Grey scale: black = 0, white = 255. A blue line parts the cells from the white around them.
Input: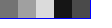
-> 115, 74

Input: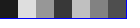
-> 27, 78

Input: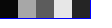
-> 7, 37

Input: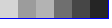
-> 213, 37

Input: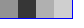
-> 147, 207

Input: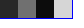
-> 40, 214

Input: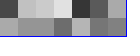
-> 72, 129

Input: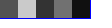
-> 83, 16
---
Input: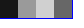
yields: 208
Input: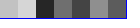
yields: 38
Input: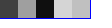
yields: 15
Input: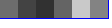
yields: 49
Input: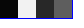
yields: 40
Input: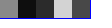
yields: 43
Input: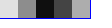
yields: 15
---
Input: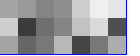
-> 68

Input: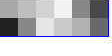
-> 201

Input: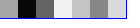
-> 196

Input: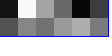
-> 154

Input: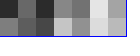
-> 145

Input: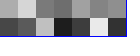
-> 61

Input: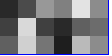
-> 30

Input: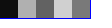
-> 98
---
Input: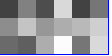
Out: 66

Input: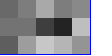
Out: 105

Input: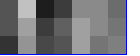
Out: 84

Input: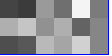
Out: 68

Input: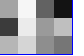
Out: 164

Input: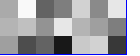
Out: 170
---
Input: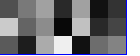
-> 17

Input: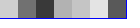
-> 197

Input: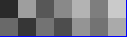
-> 148

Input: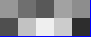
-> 239

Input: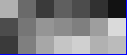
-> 208

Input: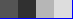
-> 48

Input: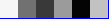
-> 155

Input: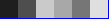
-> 168

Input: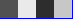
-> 234
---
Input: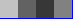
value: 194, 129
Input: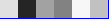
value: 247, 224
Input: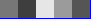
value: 230, 155
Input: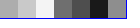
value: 244, 201
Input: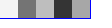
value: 244, 190
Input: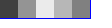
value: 235, 183
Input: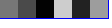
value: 205, 157
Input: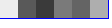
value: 237, 174
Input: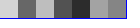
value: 212, 190
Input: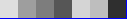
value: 222, 213
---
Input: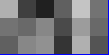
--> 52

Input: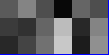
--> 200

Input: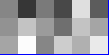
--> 205

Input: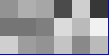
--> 196

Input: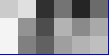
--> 159

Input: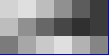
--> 223
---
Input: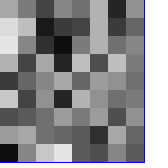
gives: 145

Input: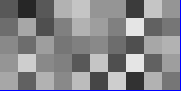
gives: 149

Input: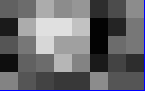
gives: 140

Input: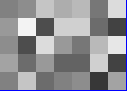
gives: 220

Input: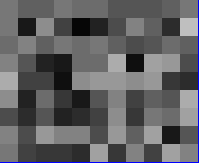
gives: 119

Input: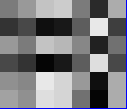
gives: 172
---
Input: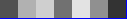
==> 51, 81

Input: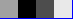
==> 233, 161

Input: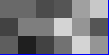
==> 200, 94

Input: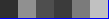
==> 193, 47

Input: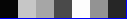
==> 38, 5

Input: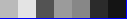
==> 20, 186
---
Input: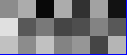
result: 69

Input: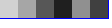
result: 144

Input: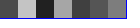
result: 85

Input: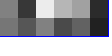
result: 98

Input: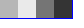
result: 117

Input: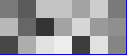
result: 225

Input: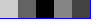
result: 133

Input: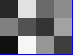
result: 150
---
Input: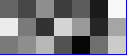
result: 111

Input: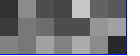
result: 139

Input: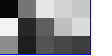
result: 71

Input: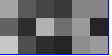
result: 142

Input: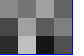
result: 22

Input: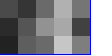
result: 198

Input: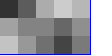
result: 68
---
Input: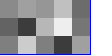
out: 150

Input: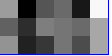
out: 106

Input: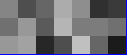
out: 142

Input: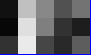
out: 136

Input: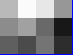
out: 251

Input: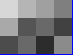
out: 181

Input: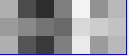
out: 244
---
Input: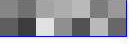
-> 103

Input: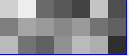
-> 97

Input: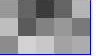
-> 121

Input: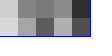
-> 80

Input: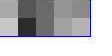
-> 179

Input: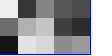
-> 44

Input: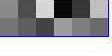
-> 107

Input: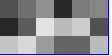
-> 81

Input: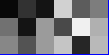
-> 176
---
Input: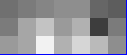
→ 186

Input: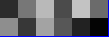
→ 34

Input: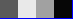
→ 161

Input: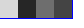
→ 110

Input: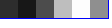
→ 253

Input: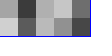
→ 145
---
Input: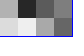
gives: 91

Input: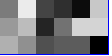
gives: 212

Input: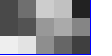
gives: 170

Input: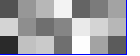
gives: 212

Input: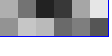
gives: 166

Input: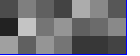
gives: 107

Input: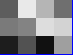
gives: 221
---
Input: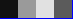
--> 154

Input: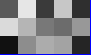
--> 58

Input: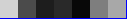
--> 8

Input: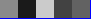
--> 203

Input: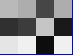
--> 173

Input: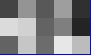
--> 88

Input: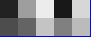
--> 236

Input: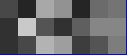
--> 37
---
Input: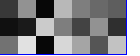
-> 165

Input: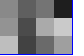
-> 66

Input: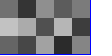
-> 162

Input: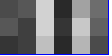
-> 41

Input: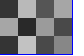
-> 194

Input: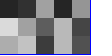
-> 60

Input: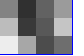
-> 167
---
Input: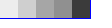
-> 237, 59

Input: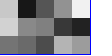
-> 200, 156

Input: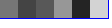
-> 118, 211

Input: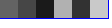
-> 99, 201

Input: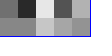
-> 112, 147

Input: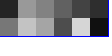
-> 36, 16
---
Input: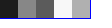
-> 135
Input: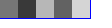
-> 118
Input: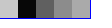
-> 140
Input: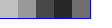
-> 110
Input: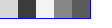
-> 135
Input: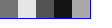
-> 115
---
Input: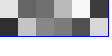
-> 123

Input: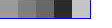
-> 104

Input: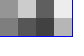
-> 86

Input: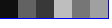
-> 190

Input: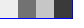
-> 114

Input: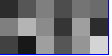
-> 86
